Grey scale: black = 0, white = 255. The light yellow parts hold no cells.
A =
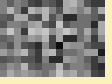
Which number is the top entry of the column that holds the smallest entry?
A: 59
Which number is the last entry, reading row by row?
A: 59
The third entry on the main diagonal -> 169
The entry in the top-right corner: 59
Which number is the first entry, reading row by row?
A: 128
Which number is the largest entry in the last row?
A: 197
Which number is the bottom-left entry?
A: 128
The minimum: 15
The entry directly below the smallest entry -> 71
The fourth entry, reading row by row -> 112
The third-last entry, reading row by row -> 143
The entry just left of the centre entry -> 181
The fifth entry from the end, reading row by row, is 169
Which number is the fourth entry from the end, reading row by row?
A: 128
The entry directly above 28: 71
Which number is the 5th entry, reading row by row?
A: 71
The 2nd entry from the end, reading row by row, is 71
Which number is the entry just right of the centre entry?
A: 169
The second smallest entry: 28
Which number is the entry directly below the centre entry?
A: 71
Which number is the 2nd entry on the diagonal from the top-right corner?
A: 96
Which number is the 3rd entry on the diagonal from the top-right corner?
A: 112
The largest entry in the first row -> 181
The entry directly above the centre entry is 143
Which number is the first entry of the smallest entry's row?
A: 112
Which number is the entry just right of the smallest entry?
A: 157
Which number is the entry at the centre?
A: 71

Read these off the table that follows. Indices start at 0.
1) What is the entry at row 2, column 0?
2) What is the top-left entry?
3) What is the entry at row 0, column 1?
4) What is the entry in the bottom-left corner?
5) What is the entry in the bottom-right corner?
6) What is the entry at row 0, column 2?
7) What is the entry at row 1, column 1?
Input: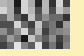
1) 106
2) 182
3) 170
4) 65
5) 131
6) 24
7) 170

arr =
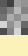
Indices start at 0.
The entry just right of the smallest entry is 158
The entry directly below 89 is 104
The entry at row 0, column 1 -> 64
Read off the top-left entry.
89
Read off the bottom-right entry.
77
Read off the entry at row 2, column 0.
116

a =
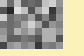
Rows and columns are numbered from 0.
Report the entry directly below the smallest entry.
108
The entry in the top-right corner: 148
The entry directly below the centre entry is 177
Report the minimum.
40
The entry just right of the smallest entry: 224
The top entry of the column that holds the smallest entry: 108
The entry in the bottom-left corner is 71
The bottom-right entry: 148
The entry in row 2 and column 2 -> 132
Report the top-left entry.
193
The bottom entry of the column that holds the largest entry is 164
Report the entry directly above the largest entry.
193
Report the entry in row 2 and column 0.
209
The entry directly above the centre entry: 164

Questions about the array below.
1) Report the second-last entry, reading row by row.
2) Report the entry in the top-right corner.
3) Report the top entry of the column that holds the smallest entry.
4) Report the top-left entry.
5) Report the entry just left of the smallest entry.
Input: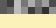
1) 48
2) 76
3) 158
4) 90
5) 104

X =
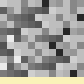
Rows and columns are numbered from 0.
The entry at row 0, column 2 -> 190
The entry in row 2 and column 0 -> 190
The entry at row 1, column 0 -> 96
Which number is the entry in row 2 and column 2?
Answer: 109
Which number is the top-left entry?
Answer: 206
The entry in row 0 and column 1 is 190
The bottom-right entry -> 163
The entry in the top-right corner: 149
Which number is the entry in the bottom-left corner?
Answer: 123
